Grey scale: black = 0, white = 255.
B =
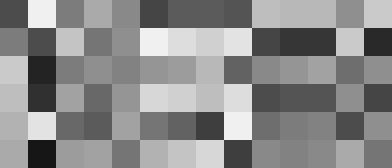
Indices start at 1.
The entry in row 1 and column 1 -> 76
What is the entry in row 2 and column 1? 124
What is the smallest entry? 22
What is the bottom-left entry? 170
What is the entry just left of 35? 202
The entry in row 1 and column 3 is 124
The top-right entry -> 202
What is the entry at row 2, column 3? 196
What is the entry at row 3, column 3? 124
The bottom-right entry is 117
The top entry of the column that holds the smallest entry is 240
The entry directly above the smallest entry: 227

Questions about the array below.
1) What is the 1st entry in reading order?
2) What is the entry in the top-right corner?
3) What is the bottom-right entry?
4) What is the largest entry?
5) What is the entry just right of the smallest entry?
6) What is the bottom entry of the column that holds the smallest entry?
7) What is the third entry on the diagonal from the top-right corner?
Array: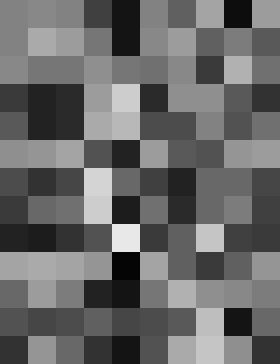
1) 130
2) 156
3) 50
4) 232
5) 164
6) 20
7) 58

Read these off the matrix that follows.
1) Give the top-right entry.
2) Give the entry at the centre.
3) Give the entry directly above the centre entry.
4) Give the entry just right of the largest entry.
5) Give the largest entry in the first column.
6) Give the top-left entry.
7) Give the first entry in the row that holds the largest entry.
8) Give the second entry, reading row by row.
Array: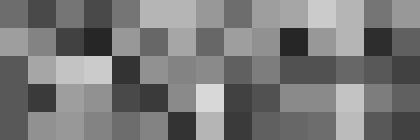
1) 152
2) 138
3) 103
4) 65
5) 158
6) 109
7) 88
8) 73

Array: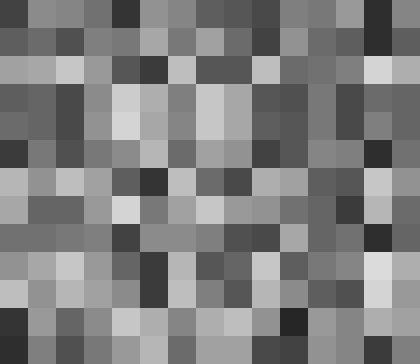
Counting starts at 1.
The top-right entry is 133
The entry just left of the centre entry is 190
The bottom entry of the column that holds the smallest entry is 66
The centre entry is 107
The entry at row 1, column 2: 139
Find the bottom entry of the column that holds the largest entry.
59
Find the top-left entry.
66
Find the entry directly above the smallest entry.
139
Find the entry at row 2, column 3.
80
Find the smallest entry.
38
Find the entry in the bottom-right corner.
127
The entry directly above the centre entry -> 161
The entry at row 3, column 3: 198
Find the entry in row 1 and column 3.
133
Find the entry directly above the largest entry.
46
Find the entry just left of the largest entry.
133
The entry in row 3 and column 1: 161
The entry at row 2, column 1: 94
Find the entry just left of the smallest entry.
146
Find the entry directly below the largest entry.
212

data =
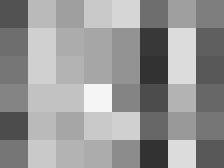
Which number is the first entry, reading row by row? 82
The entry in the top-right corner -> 126
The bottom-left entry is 118
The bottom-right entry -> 88
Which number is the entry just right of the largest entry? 132
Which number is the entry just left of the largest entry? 194
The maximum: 245
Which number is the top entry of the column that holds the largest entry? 201
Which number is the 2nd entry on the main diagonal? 208
